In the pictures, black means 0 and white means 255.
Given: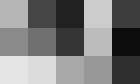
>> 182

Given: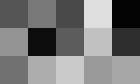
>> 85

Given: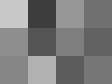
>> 200

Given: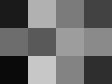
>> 26

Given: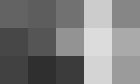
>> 99

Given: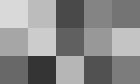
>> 217

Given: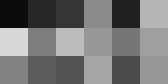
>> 12

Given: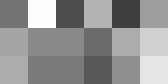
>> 115
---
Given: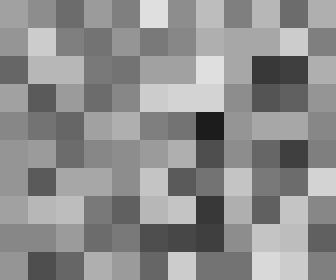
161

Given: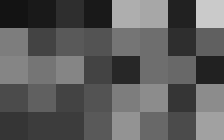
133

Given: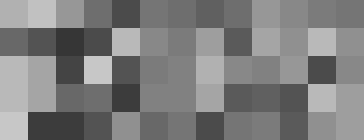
185

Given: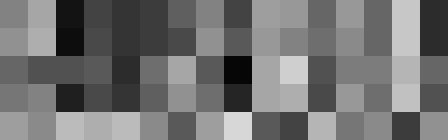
102

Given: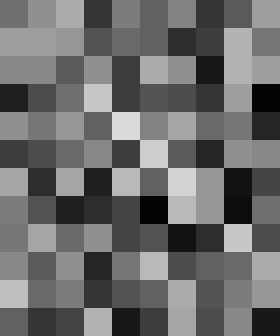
136

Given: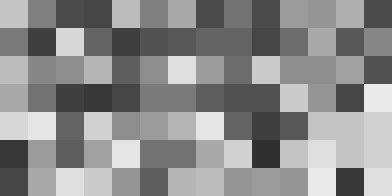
215

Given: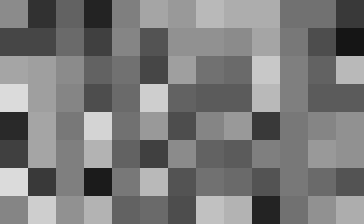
64

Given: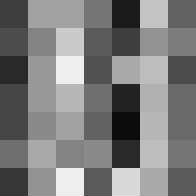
70
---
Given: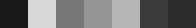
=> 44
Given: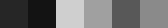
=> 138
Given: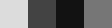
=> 118
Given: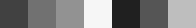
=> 190
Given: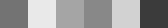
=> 59
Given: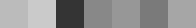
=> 166
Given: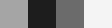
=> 244
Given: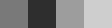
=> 206
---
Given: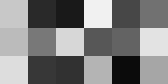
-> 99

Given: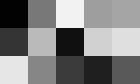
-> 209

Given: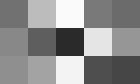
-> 229

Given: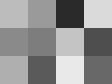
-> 196

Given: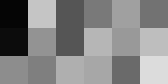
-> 153

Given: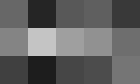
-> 145

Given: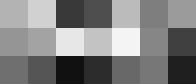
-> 134
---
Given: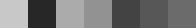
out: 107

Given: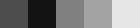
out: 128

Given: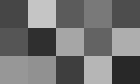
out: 99

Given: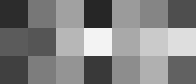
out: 133

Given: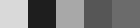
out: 107

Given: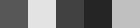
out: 87
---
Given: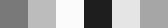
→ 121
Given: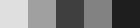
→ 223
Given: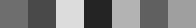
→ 110
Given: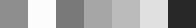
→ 142
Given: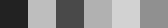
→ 34
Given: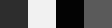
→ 45
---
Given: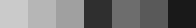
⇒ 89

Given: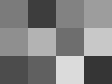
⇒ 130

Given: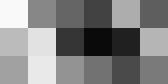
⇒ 173

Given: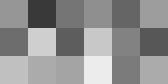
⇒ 101

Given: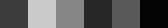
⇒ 89

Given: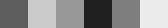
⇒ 126
